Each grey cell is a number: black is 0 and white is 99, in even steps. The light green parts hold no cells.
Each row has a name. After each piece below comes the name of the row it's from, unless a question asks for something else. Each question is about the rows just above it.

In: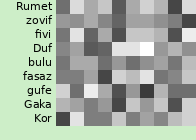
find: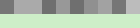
bulu
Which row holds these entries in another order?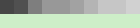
Gaka
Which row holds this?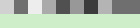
gufe
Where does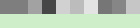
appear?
fasaz
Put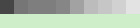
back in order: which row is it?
fasaz

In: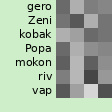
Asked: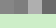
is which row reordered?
gero
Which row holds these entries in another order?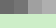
kobak
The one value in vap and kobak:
[62]
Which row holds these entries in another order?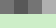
Zeni
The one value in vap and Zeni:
[34]

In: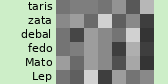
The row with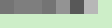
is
taris
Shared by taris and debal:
[45]
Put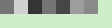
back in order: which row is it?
debal
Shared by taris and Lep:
[45]
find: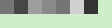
debal
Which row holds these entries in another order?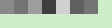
Lep
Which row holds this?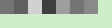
Lep

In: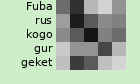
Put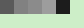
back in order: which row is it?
rus
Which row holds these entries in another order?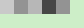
gur
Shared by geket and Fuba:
[82]
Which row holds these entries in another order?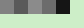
kogo
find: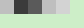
geket

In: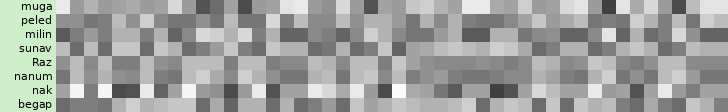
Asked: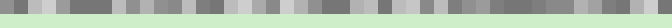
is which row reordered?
nanum
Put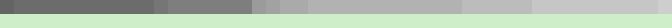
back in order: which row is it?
sunav

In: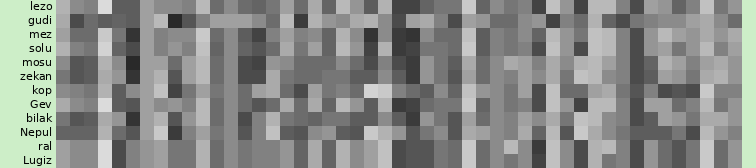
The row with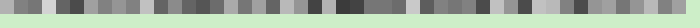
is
solu
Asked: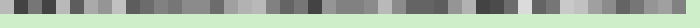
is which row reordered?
lezo
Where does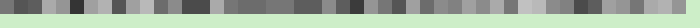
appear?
zekan
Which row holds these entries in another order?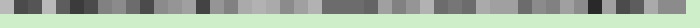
mosu

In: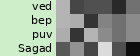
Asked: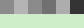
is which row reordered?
puv
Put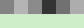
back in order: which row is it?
bep
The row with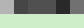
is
ved
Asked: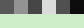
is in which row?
Sagad
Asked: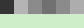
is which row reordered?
puv

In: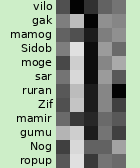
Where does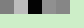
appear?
gak
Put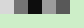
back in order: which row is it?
sar
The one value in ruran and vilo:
[1]
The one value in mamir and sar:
[34]
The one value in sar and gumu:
[45]

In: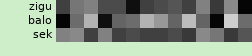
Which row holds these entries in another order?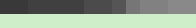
sek
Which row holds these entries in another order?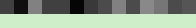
zigu
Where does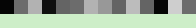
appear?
balo

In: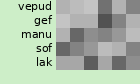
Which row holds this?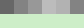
sof
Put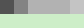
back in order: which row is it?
gef
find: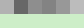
manu
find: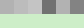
vepud
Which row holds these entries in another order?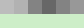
sof
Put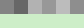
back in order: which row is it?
manu

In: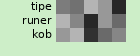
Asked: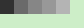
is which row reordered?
kob
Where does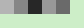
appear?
runer
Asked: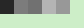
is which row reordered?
tipe
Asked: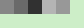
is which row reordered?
kob
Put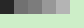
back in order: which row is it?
tipe
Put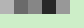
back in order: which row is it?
runer

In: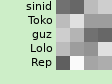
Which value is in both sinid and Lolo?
[73]
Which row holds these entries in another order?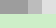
Toko
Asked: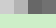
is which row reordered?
guz

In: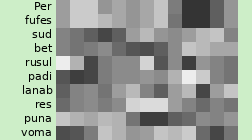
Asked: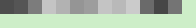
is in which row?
voma
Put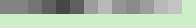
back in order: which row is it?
sud
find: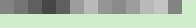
sud
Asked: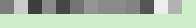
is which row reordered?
padi

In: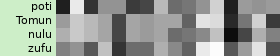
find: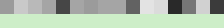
Tomun
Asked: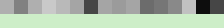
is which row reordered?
nulu

